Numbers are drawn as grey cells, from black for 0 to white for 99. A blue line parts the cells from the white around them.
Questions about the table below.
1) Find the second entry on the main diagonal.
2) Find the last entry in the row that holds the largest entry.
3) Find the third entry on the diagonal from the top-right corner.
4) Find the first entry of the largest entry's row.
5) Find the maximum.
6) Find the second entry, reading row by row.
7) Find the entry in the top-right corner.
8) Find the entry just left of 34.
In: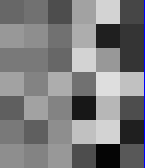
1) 55
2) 75
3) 82
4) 63
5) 86
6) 44
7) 27
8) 2

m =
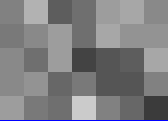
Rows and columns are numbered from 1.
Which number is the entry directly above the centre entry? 43
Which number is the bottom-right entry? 23
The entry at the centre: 26
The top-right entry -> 53
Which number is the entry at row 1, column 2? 69
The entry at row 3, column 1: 53
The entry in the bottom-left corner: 61
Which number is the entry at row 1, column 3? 36
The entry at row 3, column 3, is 61
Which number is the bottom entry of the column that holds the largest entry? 79

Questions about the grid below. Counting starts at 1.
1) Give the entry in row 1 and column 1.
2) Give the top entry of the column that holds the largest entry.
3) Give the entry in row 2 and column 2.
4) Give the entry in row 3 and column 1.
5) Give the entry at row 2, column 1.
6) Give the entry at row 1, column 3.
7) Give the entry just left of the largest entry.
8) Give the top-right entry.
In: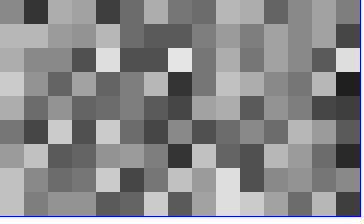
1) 53
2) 46
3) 71
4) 67
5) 71
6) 67
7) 31
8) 49

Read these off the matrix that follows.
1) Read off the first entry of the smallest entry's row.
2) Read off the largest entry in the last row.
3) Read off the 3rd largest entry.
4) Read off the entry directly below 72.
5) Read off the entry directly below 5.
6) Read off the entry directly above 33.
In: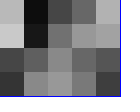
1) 72
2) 59
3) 69
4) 78
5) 9
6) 63

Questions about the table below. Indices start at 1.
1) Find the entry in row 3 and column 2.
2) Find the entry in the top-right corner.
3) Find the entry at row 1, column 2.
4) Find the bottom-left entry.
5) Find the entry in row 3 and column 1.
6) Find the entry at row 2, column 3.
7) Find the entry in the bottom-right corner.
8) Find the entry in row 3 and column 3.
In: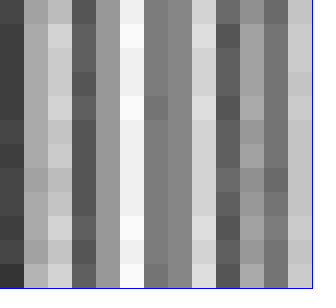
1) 66
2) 76
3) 63
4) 20
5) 24
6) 82
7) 79
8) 79

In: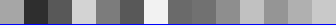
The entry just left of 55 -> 44
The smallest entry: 18

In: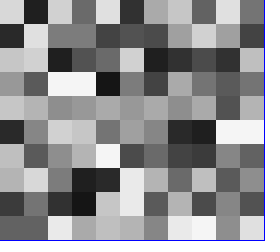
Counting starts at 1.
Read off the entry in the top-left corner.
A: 84
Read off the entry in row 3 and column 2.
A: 81
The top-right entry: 45
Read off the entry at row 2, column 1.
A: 16
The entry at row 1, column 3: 81
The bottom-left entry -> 38
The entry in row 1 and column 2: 12
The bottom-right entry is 87
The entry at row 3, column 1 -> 77
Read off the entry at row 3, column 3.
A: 12
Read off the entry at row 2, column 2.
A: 87

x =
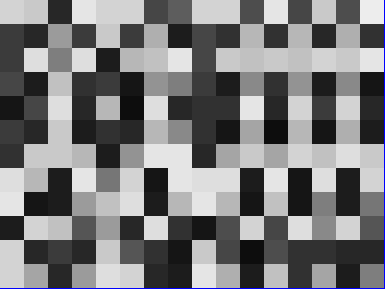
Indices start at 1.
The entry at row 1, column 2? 78
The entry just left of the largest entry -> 30
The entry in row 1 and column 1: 82
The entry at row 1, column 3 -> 15
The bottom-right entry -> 49
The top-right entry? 92
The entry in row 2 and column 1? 23
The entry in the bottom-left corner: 82
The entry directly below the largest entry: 19
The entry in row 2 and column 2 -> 15
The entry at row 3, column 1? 23
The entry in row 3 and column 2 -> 86

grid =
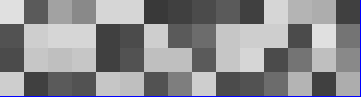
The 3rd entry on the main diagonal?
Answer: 74
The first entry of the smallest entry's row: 87
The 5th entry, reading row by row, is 83
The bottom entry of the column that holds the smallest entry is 32
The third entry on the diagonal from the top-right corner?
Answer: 45
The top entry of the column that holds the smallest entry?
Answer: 22
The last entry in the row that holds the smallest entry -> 25
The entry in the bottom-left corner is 80
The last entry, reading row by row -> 67
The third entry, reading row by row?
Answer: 63
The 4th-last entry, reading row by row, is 42
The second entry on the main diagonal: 80
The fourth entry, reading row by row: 53
